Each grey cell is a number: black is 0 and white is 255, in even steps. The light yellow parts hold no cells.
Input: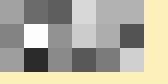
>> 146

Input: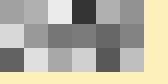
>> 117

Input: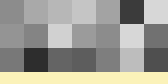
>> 209

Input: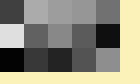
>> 136

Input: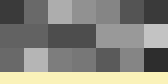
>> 77

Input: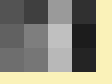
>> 192
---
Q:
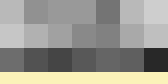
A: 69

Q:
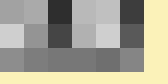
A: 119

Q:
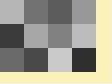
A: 202

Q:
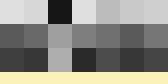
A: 174

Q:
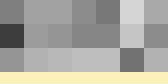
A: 184

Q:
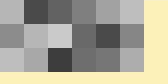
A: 61

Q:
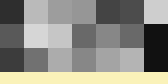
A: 172

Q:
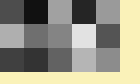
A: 98

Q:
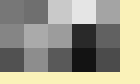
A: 89

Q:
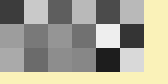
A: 141
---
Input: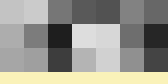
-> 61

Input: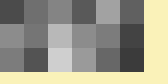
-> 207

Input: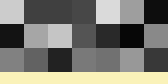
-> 34

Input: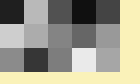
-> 125

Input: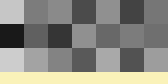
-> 131

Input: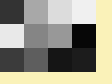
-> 21

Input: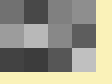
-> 86

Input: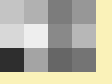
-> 102

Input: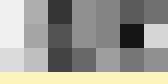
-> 67
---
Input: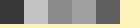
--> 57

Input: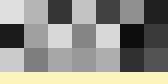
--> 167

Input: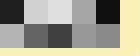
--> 180

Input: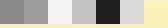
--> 157

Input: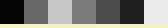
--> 198

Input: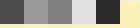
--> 76

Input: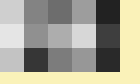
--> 195

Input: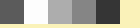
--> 91

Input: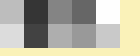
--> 220
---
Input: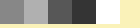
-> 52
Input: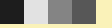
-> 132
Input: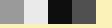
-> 14
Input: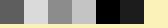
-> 1
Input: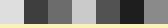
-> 31
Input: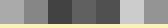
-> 204
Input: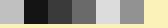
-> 219
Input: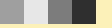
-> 124
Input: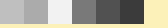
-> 80
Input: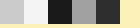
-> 161
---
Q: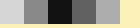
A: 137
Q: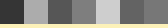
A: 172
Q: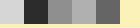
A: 44
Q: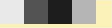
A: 83
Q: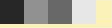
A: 145
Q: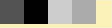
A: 1
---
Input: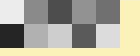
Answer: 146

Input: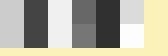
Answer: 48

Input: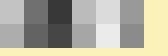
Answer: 219

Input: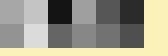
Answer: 86

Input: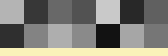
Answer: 40

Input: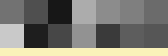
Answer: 127

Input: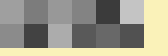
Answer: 59
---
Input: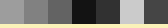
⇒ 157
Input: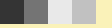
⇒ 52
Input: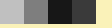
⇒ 192
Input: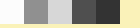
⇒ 252
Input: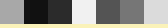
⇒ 168
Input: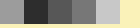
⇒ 156
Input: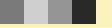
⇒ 121
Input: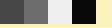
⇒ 71
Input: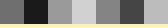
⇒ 111
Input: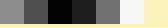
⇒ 140
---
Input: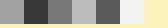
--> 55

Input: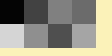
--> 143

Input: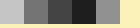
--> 116

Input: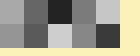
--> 89

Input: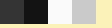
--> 19

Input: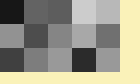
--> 125
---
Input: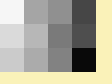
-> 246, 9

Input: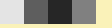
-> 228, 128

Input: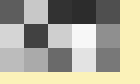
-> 93, 120

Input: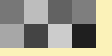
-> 119, 31

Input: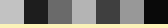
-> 194, 9

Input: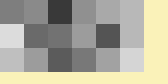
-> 126, 213

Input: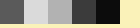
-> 90, 12

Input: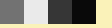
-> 114, 9
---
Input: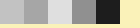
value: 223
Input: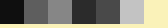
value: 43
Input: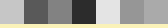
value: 228
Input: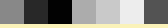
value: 201
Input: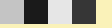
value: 26
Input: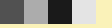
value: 172
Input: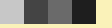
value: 68
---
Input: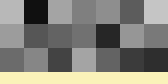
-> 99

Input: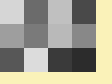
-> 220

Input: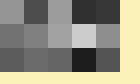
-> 100

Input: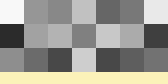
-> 72

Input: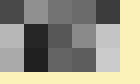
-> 100

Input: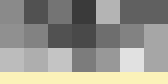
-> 152
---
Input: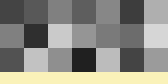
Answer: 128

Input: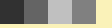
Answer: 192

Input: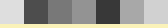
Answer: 120

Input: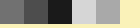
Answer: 26

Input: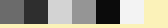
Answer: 211

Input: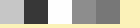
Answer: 254
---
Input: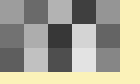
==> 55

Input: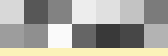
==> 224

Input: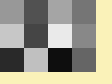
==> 69

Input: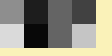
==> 29

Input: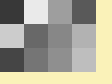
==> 104

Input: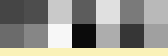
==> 224

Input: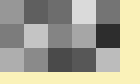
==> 132

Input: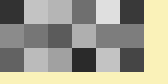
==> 175
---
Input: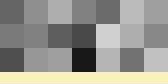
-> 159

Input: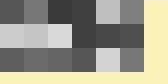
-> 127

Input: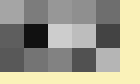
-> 110

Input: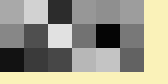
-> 157

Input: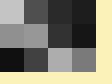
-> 29

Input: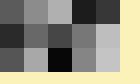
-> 55

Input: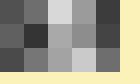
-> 60

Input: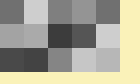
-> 112

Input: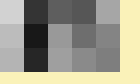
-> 166

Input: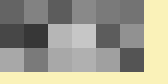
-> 115
